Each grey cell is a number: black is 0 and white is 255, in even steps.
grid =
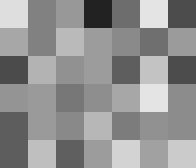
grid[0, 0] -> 222
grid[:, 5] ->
[228, 111, 195, 228, 145, 161]
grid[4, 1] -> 154
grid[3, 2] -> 119
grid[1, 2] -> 186
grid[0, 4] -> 109
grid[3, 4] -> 167
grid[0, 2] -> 152
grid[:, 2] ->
[152, 186, 145, 119, 137, 95]
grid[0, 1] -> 129
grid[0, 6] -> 76
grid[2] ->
[75, 179, 145, 156, 94, 195, 76]
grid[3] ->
[148, 154, 119, 142, 167, 228, 140]

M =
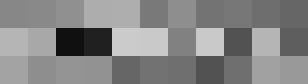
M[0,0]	135
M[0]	[135, 137, 144, 173, 174, 121, 142, 115, 119, 110, 102]
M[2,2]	148
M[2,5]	114
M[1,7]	201
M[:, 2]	[144, 16, 148]
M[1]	[181, 168, 16, 32, 203, 201, 129, 201, 82, 181, 94]
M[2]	[163, 142, 148, 146, 102, 114, 111, 82, 111, 161, 153]
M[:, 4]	[174, 203, 102]

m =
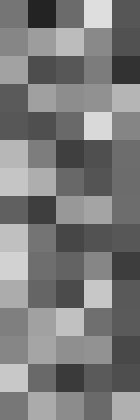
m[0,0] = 117
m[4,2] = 105
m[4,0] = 87
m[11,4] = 90
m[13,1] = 105
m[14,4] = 176
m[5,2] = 63
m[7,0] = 96
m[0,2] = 107
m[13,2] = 58
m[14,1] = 171
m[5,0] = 183
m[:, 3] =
[222, 137, 124, 145, 217, 79, 84, 164, 82, 134, 199, 111, 146, 90, 106]
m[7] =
[96, 62, 152, 164, 109]
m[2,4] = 50
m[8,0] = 192
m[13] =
[200, 105, 58, 90, 78]
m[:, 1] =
[35, 157, 77, 160, 79, 125, 174, 62, 116, 110, 101, 161, 165, 105, 171]

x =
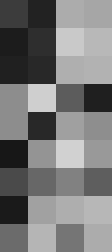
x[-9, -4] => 60
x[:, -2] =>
[172, 201, 175, 92, 160, 209, 129, 174, 117]
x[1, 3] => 184
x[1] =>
[28, 46, 201, 184]
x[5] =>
[23, 148, 209, 153]
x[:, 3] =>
[166, 184, 178, 31, 142, 153, 94, 183, 172]
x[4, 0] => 141
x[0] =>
[60, 34, 172, 166]

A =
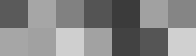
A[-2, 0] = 90
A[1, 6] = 208
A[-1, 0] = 166
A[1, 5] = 85
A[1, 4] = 66

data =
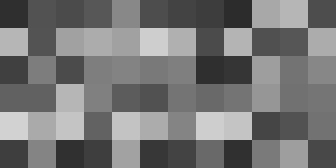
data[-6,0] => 47
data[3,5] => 81
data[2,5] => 121
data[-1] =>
[62, 132, 48, 62, 162, 55, 67, 105, 48, 122, 158, 72]
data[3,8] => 116
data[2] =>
[64, 125, 75, 126, 131, 121, 127, 47, 53, 158, 115, 135]
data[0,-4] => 44
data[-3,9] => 150
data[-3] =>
[97, 97, 182, 128, 92, 81, 116, 105, 116, 150, 113, 117]
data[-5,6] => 176
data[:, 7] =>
[61, 75, 47, 105, 206, 105]
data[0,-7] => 77
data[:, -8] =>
[136, 161, 131, 92, 195, 162]
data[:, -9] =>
[87, 172, 126, 128, 98, 62]
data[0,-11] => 82

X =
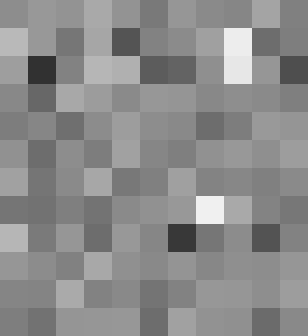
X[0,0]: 141
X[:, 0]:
[141, 185, 158, 136, 125, 145, 161, 117, 182, 150, 133, 126]
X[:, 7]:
[138, 160, 143, 136, 109, 145, 131, 240, 118, 135, 151, 146]
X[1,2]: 118
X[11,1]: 114
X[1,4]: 84
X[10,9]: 142
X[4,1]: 134
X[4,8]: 125
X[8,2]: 150
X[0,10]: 128
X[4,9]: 153
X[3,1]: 103
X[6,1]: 117
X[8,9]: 83
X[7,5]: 145
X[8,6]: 56
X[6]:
[161, 117, 138, 167, 120, 128, 160, 131, 135, 128, 138]
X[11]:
[126, 114, 149, 150, 151, 109, 161, 146, 144, 107, 137]
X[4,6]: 137
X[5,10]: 157
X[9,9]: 141
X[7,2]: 127
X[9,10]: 150
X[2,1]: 49
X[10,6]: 130
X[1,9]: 109
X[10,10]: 157
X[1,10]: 126
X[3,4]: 138
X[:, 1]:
[152, 152, 49, 103, 134, 109, 117, 114, 122, 140, 132, 114]
